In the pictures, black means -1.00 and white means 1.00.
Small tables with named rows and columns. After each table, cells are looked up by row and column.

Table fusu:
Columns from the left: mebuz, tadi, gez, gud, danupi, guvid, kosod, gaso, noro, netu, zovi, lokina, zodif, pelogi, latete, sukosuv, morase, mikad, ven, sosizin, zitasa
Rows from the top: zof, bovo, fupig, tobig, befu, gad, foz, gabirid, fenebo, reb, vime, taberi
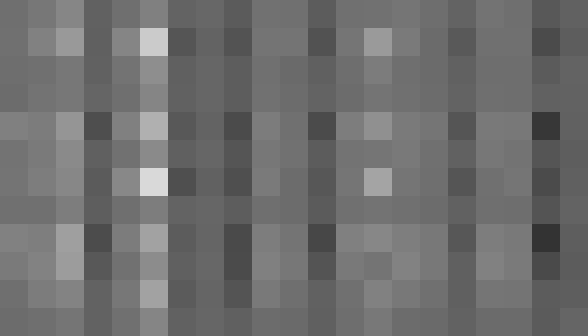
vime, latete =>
-0.06
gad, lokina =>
-0.28
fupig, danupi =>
-0.10
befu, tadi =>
-0.03
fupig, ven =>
-0.14
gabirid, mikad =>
-0.13
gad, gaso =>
-0.20
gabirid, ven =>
-0.14
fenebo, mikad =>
-0.02
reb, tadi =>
0.02
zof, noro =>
-0.29
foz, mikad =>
-0.12
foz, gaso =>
-0.24
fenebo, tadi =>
-0.01
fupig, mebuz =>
-0.14
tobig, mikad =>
-0.13
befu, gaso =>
-0.22

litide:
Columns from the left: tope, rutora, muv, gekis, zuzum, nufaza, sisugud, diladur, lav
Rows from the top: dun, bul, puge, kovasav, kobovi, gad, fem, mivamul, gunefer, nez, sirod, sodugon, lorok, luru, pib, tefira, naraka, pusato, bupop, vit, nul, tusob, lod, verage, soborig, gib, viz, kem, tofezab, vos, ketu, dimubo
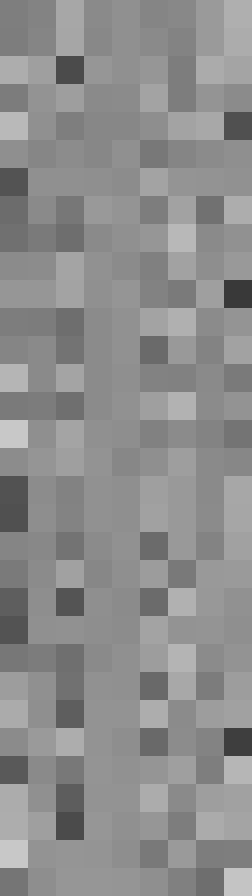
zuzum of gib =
0.15
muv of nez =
0.29
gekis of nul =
0.06
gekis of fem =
0.12
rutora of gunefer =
-0.04
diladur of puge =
0.34
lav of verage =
0.15

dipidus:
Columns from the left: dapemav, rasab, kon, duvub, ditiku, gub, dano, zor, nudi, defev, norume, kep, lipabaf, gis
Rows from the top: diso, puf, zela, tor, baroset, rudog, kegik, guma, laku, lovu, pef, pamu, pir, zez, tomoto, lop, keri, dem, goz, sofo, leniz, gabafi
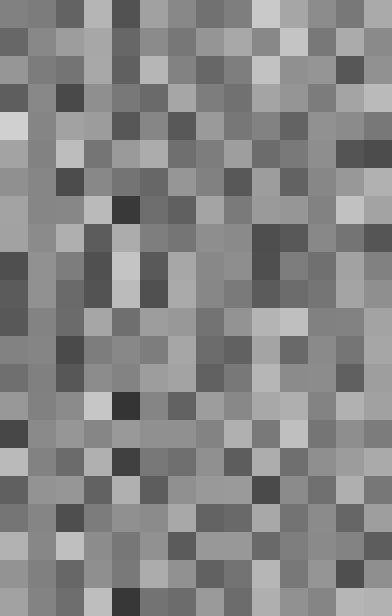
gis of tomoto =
0.26
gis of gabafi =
0.40
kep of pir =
0.08
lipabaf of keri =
0.22
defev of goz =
0.32
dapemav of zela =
0.18
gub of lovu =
-0.30
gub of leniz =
0.35
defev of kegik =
0.23
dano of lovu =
0.31
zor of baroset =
0.21
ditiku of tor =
-0.06
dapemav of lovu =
-0.38
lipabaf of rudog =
-0.34
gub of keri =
-0.06
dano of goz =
0.32
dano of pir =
0.30
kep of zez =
0.10
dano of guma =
-0.25
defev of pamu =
0.41
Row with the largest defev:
diso

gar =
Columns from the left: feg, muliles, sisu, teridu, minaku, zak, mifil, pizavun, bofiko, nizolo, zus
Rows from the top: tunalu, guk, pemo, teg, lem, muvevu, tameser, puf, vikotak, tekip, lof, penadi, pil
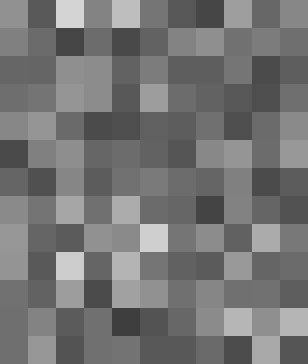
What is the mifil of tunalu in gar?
-0.32
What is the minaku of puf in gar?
0.35
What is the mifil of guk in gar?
0.03
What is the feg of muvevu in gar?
-0.42
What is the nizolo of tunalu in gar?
-0.19
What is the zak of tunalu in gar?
-0.08
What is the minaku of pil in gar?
-0.10
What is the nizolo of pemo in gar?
-0.41
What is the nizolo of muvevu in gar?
-0.15
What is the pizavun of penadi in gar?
0.09
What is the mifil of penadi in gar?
-0.19
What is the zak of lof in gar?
0.14
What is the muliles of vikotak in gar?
-0.21
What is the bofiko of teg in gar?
-0.32

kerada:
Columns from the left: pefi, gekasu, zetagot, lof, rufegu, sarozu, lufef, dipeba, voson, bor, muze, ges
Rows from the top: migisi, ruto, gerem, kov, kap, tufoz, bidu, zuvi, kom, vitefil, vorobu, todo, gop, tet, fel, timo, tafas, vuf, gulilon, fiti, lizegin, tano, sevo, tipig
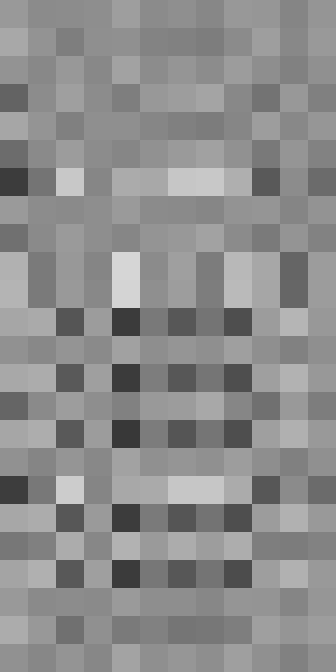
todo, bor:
0.22
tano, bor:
0.16
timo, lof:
0.22
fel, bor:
-0.12
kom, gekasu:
0.08
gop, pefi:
0.14
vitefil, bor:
0.31
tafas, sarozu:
0.13
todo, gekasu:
0.33
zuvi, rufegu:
0.21
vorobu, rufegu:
0.66
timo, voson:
-0.39
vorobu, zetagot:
0.20
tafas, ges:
0.13
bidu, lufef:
0.55

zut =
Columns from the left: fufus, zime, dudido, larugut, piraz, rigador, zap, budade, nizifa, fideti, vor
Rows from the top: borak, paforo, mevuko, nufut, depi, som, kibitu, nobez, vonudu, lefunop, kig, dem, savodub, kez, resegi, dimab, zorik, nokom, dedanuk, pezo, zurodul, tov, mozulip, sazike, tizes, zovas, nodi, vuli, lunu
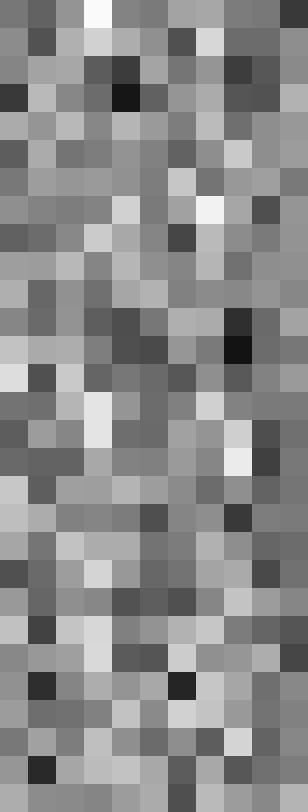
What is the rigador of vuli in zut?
0.32
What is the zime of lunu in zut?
0.10
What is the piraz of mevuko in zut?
-0.53
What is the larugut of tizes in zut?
0.36
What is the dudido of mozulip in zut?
0.54
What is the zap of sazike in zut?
0.60
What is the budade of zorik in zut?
0.05
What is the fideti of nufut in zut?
-0.36
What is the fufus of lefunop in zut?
0.24
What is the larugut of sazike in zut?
0.70
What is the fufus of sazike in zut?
0.07
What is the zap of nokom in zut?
0.09
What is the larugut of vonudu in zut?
0.59
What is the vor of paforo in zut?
0.11
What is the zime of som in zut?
0.34
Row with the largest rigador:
kig

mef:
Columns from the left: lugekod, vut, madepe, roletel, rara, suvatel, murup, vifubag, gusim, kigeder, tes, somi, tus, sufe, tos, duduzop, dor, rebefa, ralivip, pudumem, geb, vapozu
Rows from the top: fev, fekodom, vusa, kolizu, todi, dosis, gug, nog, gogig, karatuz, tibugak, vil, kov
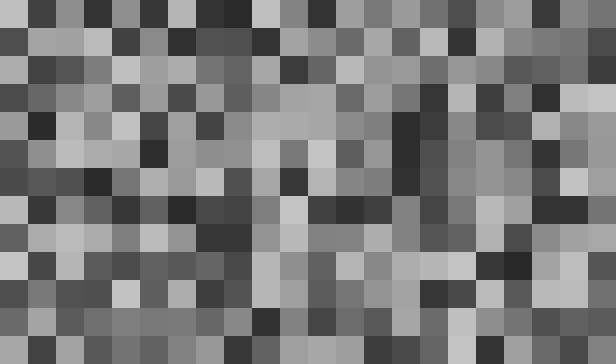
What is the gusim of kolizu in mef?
-0.26
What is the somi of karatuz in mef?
-0.24
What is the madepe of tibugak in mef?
-0.36
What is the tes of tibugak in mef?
0.25
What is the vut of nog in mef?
-0.56
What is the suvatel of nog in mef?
-0.24
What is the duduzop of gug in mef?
-0.36
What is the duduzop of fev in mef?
-0.11
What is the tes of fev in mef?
0.03
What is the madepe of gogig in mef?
0.46
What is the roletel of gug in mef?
-0.66
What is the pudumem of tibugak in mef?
0.45
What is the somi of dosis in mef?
0.54
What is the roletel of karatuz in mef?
-0.29
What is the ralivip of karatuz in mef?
-0.68
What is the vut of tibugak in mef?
-0.05

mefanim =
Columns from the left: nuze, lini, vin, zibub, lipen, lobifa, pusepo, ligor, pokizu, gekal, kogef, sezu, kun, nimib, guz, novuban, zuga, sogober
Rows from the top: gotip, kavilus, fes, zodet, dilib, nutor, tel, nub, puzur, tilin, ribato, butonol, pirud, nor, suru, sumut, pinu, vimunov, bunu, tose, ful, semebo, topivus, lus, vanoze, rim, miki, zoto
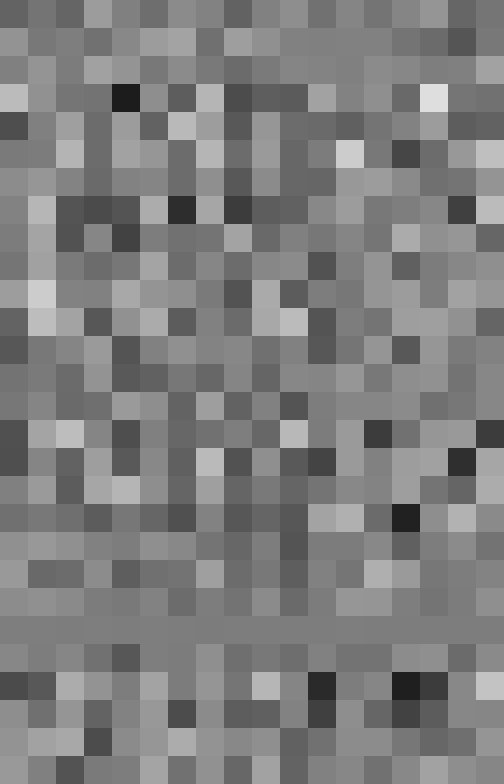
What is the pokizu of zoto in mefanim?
-0.19
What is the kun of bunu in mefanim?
0.38
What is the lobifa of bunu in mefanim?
-0.20
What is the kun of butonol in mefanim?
-0.02
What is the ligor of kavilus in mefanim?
-0.12
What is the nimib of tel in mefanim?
0.22
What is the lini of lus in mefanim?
-0.02
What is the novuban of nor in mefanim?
0.14
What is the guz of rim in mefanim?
-0.48
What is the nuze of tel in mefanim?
0.10
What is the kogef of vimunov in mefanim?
-0.21
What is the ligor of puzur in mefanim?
-0.09
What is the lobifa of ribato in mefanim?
0.16
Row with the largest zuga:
bunu

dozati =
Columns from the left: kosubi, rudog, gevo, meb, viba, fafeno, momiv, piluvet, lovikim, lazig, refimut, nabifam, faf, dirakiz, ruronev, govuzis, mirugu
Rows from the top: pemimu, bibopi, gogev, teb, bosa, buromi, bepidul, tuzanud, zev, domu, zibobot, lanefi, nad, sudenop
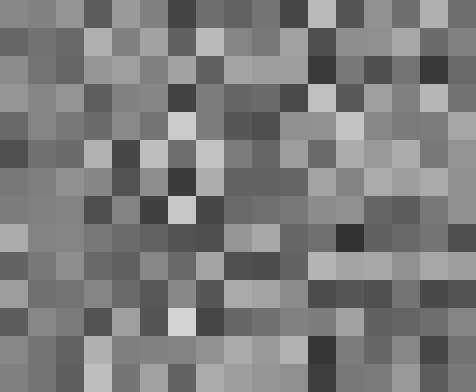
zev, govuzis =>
-0.09
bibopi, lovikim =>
0.04
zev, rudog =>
0.03
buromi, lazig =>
-0.20
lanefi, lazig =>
-0.11
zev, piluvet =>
-0.38
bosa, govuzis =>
-0.03
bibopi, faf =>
0.11

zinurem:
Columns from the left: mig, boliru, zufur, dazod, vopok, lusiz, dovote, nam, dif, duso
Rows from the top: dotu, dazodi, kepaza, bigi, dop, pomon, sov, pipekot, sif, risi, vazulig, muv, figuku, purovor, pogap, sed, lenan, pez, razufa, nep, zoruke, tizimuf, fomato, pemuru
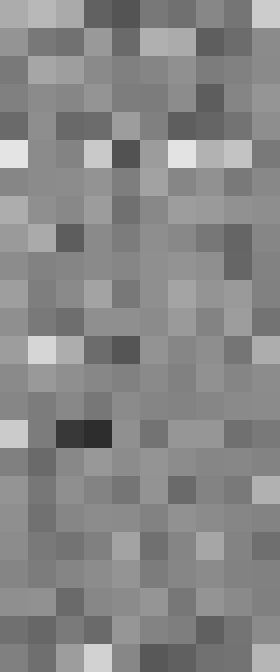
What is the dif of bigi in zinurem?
0.04
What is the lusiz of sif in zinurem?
0.11
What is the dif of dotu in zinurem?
-0.08
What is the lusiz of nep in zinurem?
-0.12
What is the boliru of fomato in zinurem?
-0.19
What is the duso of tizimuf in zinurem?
0.00
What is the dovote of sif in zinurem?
0.07
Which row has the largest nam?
pomon

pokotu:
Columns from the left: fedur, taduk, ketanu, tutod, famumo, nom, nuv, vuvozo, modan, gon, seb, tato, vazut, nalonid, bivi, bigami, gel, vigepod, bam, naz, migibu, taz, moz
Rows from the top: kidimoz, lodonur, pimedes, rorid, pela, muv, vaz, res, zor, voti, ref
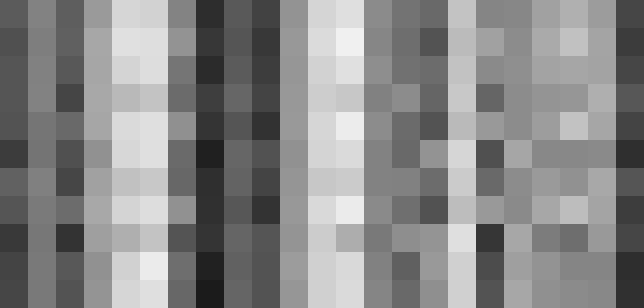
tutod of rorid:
0.32
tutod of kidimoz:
0.21
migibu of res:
0.48
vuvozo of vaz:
-0.63
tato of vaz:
0.56
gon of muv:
-0.36
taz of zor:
0.20
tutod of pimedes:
0.30
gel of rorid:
0.57
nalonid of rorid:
0.01
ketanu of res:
-0.15
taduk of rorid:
0.02
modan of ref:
-0.21
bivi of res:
-0.13
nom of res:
0.73

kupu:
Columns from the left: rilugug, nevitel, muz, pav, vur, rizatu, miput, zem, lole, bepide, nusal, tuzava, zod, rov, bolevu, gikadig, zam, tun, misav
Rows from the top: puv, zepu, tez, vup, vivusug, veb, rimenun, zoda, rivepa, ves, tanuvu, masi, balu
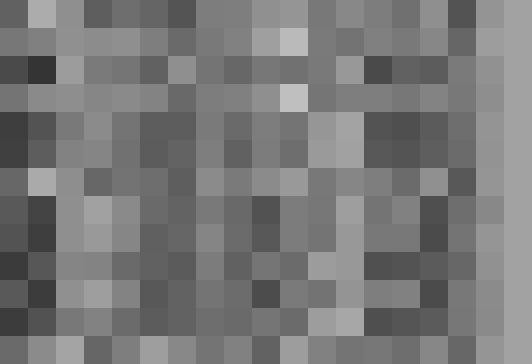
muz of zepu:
0.13
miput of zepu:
-0.17
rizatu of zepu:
-0.01
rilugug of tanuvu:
-0.30
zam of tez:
-0.04
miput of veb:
-0.22
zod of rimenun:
0.05
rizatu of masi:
-0.28
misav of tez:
0.27
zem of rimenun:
0.09
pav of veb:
0.04
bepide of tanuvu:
-0.40
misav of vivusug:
0.27
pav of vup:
0.05
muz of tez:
0.22
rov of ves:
-0.37
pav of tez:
-0.04

